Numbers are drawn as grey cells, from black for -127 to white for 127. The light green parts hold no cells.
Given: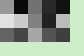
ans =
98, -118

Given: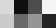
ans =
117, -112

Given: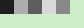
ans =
89, -97

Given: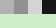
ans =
84, -105

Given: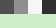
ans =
118, -80

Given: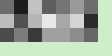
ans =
105, -99

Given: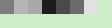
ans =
97, -98

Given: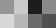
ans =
88, -98
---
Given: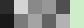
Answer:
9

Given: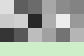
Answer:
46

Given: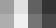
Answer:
97

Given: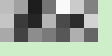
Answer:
-53

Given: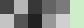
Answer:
-72

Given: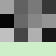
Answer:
-22
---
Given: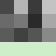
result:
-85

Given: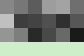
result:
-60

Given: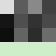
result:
-77

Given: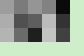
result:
-33

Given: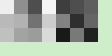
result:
-13

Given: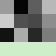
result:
-55

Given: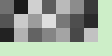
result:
28
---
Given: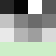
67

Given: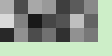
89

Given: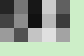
-60

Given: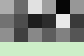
-13

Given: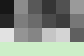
-89

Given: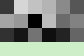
37

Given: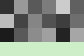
60

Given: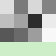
62

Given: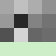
25

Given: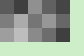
-2
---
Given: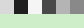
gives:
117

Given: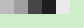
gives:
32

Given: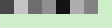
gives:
16

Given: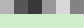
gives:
-70

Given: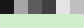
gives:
-35

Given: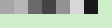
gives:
-59

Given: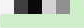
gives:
-63

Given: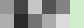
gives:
-85
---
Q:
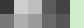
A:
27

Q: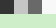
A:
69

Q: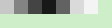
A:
-29

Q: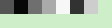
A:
119

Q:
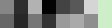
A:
26

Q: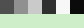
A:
-80
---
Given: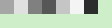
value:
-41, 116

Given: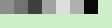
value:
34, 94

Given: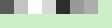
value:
89, 125

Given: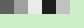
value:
106, 106

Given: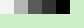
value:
-37, 116

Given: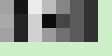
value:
-115, 107
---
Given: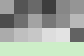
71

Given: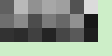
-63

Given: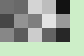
76

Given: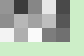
122

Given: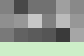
-36

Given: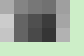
-54
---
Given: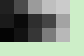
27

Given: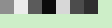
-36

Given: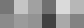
33

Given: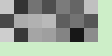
-12

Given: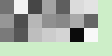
-57

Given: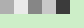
6

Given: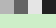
101

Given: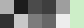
-52

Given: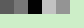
-125
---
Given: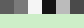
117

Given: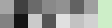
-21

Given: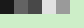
-55

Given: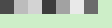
83

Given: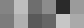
-17

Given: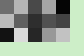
-54

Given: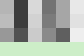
89
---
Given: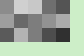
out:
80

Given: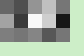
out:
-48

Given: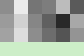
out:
107

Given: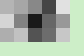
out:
38

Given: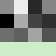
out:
109

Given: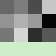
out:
-2

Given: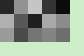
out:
18

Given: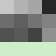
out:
50
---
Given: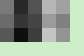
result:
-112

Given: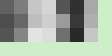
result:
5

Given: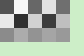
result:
44

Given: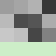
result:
64

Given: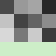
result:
-7

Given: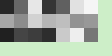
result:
-58

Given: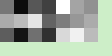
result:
-107

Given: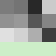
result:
82
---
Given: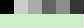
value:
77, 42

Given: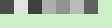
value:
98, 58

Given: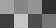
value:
69, 35

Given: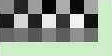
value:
112, 106

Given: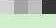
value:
84, 62

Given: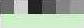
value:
81, 25

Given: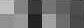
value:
63, 33

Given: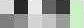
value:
104, 90

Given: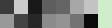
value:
75, 67

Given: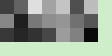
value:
95, 68
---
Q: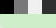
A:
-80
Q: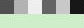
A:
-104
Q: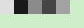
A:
34
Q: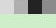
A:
11
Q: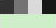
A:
-104
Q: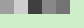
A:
-12
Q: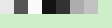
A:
66
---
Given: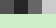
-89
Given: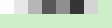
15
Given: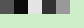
101
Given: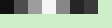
7
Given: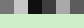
-65
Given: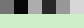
-87
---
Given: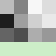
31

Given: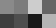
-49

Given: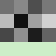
-111

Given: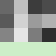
82

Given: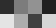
45

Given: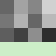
50

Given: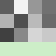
-48
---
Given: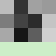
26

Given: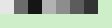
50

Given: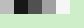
33

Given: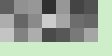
-79

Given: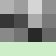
17

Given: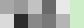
-21
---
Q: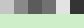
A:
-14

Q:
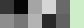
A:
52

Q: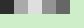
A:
95

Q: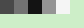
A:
-108

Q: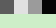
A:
97

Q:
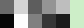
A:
0

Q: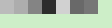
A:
81
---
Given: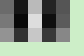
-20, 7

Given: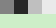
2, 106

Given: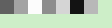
-31, 56

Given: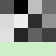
-44, -64

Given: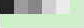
-90, 107

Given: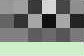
23, -6
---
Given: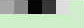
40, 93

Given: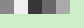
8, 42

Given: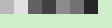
57, -89

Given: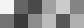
116, 47

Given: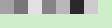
34, 76

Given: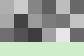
47, -23

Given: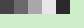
-59, -85
